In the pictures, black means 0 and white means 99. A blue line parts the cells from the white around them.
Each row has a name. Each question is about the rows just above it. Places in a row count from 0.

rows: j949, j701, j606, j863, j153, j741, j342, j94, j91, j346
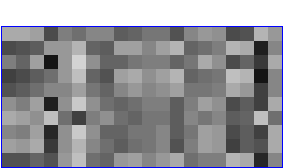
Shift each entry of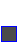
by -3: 26
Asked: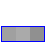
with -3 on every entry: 59; 63; 53
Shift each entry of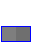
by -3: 46; 40
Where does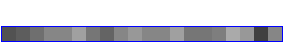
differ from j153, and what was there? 11, 56

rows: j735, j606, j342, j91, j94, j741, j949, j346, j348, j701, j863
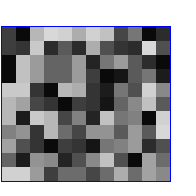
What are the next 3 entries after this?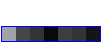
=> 39; 53; 75
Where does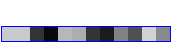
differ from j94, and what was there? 8, 46
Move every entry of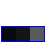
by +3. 7; 11; 38
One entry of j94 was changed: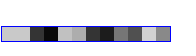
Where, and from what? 4, 71
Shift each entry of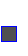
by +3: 34

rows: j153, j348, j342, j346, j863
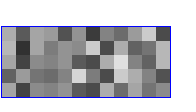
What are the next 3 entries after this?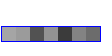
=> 60; 79; 29
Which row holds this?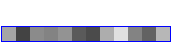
j342
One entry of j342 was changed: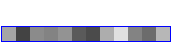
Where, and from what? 10, 38
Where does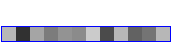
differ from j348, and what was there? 8, 67
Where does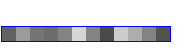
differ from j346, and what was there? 6, 48
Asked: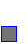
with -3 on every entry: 42

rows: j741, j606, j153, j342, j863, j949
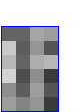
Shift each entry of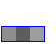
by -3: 52; 33; 58
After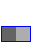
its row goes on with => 71
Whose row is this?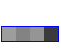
j949
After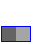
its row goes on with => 61
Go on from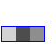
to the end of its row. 23
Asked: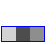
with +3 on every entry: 85; 33; 58
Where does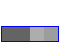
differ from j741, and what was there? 2, 64

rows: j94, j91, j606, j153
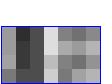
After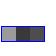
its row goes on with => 86; 66; 60; 70
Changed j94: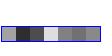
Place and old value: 0, 60
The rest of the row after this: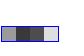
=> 66; 60; 70

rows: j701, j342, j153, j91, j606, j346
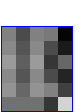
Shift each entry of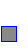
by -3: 50
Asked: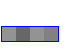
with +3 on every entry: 60; 43; 60; 53

